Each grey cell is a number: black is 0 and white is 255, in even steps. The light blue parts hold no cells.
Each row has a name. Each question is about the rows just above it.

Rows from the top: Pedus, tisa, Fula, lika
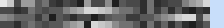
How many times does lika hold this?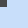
3
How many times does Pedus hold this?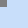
1
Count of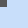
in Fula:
4
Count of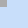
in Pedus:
1

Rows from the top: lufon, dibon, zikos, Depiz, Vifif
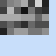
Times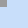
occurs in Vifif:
2
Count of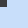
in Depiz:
0
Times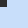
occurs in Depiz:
1
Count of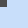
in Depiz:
4
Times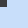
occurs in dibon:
2
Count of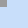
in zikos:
3

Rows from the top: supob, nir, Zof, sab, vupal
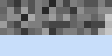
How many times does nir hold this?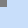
1
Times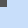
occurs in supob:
5
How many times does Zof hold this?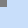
5
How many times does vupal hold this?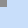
0

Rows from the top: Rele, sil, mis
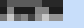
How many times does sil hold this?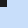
6
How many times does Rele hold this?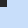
4
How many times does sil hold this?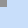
0
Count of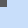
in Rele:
5
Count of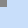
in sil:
3
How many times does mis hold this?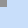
3
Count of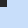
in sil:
0

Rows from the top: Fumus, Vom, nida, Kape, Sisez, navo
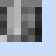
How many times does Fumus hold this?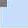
5
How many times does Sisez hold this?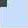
2
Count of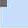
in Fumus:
0

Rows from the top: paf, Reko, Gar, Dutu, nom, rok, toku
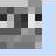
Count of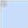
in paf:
4
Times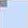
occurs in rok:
2
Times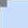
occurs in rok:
4
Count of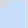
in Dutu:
2
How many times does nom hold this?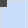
0
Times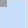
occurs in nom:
1
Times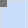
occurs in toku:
3

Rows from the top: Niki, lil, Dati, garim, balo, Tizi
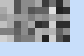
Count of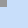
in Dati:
5
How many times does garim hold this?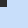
3
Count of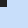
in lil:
1
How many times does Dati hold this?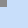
1
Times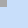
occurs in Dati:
3

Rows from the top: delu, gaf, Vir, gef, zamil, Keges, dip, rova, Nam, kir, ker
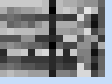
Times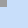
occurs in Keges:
1
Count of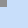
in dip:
3
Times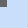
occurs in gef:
3
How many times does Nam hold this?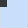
7
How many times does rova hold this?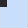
4
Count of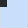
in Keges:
1
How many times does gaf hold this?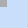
2

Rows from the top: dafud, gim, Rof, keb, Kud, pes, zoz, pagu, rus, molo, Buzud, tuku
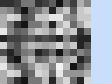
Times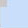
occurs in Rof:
5
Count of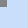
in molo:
2
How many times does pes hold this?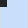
4
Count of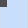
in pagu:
3

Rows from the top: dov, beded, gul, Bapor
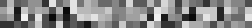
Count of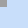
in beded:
5
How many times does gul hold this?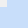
2
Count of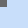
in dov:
7
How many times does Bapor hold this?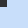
5
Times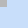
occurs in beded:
3
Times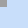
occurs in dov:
2

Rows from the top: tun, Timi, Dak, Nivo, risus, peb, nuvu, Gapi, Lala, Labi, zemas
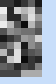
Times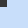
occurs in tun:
3
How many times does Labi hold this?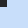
1
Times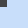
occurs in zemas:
3
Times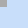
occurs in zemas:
3

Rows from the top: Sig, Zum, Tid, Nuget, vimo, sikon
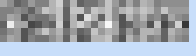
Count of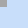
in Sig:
3
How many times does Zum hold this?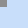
4
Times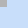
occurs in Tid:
4
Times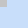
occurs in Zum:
9
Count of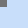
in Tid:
2
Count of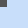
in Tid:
3

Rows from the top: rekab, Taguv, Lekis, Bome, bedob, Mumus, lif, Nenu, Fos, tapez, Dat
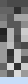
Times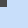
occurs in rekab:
3
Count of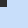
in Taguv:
1
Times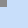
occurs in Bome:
2
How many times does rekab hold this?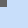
0
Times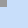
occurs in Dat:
1
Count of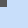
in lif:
1

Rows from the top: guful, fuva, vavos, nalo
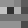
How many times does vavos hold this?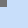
4
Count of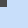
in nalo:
1
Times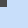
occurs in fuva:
1
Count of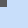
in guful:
1
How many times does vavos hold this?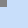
0

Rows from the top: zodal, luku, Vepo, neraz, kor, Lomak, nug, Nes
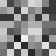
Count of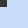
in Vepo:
3
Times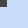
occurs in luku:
0
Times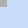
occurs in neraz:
4

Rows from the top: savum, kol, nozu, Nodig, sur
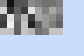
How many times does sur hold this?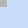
1
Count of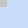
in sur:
5
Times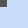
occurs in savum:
2

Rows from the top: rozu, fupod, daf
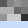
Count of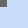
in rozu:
0
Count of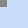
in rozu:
2
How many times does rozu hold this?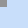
1
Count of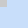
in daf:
2
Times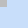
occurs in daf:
0
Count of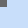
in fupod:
1

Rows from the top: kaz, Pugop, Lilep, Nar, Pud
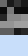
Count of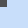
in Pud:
0
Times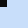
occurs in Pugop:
3
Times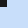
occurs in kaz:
2
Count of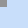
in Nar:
2
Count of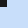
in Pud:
1
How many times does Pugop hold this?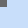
0

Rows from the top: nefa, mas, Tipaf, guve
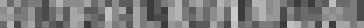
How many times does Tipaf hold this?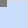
8
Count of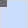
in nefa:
8
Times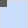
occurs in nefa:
9
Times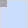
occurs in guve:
8
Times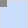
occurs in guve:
4
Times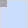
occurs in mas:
6

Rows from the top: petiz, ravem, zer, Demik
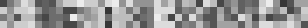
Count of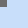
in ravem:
2
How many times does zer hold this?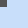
5
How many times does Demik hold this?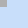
5
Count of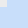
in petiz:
3

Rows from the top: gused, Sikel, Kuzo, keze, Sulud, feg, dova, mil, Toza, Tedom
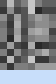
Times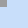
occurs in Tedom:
3
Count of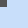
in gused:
1
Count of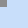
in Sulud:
0
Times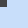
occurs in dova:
3

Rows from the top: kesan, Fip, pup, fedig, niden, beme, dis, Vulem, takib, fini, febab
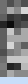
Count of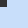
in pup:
2
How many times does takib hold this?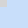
0
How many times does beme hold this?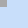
3
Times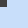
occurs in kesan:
0
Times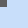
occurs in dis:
2
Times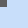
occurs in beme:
1

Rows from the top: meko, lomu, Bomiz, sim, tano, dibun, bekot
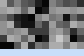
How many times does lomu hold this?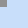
2
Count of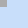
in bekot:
4

